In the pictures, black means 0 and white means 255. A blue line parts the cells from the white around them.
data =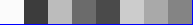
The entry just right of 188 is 107
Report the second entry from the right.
169

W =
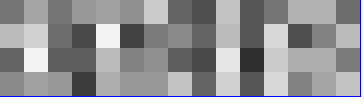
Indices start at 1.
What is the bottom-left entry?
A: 137
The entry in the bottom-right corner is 195
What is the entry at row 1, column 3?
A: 117
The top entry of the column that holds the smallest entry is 86
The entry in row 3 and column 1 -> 101
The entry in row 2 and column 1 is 187
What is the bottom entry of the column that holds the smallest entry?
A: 86
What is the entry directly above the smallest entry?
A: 86
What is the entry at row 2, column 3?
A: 109
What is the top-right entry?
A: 109
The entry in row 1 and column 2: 166
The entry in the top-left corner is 117

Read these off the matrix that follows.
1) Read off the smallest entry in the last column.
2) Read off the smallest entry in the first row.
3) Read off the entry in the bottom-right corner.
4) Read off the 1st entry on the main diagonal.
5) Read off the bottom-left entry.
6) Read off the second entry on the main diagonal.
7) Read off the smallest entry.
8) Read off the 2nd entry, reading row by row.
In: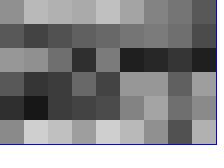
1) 31
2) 88
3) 177
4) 144
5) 138
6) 67
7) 23
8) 185

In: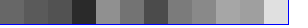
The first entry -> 103
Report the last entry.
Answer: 224
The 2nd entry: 90

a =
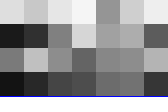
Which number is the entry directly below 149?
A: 161
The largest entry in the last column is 238
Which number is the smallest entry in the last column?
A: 54
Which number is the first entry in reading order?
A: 222
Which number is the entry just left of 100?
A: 141
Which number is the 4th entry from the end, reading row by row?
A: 77
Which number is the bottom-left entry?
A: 19
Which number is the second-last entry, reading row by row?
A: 114

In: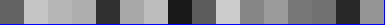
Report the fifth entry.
48
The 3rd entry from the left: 182
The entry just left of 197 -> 99
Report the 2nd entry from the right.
40
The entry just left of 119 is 155
